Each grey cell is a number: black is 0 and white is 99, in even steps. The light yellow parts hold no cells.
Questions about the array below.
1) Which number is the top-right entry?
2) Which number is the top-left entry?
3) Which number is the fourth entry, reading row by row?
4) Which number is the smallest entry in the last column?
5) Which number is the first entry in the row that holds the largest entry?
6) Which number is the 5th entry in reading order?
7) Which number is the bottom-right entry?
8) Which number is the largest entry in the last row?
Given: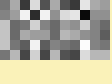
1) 61
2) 46
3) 85
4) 36
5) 76
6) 32
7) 71
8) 85

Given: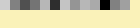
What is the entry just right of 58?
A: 71
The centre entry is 76
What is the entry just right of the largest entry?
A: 50
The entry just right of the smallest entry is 50

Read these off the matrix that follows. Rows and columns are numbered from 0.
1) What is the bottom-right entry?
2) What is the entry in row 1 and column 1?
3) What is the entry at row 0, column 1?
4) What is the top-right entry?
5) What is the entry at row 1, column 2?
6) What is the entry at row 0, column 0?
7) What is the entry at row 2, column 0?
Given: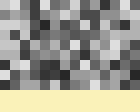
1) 38
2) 64
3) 86
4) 38
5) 56
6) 77
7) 81

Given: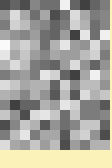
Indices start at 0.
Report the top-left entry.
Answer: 30
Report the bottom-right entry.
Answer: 69
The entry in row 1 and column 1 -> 85
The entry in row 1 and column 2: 65
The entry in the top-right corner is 48
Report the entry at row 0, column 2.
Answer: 30
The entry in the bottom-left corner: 85
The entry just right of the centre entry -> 39
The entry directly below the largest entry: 89
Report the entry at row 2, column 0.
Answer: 48
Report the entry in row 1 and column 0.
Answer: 57
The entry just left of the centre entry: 89
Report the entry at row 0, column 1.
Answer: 39
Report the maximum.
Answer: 97

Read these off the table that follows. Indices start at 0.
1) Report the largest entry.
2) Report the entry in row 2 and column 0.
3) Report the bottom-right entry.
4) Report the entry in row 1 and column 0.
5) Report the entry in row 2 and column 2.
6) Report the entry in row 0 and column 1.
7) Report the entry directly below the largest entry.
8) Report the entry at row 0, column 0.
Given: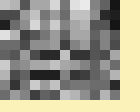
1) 91
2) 12
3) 46
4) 29
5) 55
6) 70
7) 75
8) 75

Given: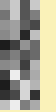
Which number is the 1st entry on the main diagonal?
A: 62
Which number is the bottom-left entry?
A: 74
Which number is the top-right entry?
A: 78
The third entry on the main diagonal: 37
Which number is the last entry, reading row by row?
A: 66
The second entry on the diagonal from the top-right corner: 33
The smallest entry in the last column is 19

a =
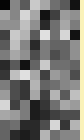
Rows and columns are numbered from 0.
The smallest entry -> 2
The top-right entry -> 7
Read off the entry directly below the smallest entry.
65
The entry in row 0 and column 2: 35
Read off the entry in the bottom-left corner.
39
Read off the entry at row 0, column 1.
52
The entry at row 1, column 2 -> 83
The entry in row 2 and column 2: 74
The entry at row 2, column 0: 56
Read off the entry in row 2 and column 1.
56
